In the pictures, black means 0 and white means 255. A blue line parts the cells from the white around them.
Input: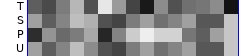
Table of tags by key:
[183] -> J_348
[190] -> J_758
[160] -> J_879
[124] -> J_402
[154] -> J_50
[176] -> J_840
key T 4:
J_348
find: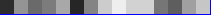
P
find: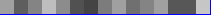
U

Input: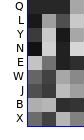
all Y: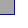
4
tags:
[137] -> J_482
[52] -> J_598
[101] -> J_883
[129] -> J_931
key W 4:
J_482
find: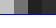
E
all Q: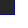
1 2 3

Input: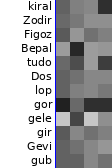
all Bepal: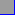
1 3
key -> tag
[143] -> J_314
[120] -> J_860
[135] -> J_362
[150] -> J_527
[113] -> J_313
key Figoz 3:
J_313
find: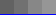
Gevi
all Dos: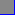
3 4
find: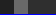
gor

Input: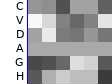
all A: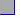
1 2 3 4 5 6
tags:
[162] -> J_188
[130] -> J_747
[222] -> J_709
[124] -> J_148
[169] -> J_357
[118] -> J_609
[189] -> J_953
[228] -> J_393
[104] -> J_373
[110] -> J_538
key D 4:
J_609
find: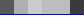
H
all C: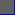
6
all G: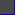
1
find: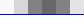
V

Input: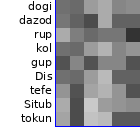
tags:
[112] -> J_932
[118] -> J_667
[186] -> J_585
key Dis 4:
J_585
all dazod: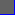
2 5 6
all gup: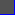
1 3 6
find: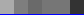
rup
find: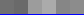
dogi
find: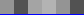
tefe

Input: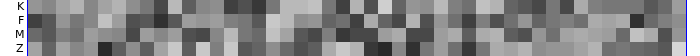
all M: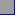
5 9 11 26 30 42
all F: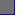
23 31 35 40
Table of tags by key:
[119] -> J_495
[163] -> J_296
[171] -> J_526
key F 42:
J_296

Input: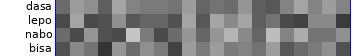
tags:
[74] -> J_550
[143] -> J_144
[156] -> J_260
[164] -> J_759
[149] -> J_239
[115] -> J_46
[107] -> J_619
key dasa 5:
J_759
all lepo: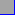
2 10 12 14
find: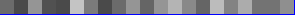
nabo
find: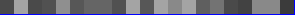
lepo
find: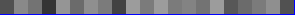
bisa
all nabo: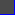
2 5 8

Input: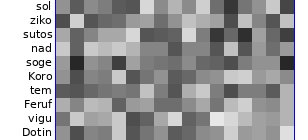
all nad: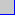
1 3 5
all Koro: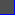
2
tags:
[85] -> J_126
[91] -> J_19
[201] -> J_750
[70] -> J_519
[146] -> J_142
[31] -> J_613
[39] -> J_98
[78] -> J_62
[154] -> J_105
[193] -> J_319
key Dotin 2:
J_62

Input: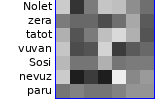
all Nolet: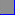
6
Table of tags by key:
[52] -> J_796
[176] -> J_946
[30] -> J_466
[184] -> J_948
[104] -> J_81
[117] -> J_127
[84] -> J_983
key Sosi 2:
J_127
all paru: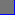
1 3 4
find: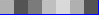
tatot
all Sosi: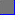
2 3 5
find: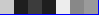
nevuz
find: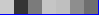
Nolet

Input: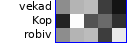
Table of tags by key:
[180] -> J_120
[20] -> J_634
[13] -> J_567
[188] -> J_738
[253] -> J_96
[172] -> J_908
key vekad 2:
J_120
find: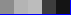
vekad
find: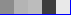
robiv
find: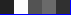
Kop

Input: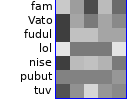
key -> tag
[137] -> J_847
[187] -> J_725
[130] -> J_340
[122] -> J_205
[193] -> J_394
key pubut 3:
J_340
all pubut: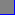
1 2 3 4
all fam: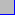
4
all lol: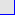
1 5
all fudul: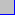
2 3
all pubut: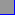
5

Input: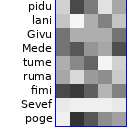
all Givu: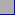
2 3 4
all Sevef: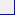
2 3 4
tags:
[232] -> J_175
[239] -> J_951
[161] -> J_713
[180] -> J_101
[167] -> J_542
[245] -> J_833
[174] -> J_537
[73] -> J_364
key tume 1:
J_537

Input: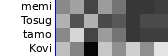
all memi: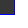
6 7
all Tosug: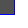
2

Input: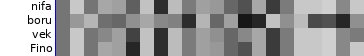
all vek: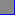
4 14 21
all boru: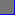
1
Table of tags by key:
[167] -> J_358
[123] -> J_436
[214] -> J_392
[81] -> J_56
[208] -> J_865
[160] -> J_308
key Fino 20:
J_865

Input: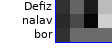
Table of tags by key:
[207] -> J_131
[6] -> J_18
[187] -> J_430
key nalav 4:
J_131
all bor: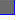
2 3 4
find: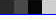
nalav
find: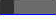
bor
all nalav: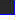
1
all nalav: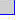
4

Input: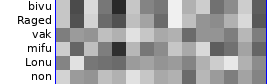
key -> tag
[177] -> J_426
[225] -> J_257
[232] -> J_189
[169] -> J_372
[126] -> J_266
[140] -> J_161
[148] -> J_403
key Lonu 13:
J_189
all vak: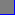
1 13 15
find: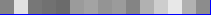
Lonu
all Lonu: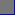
3
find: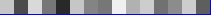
bivu

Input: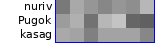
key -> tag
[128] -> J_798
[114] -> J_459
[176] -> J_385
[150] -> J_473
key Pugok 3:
J_459
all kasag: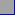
2 4 5 6
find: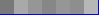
nuriv
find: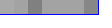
kasag

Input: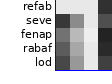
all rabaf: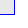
3
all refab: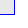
1 2 3

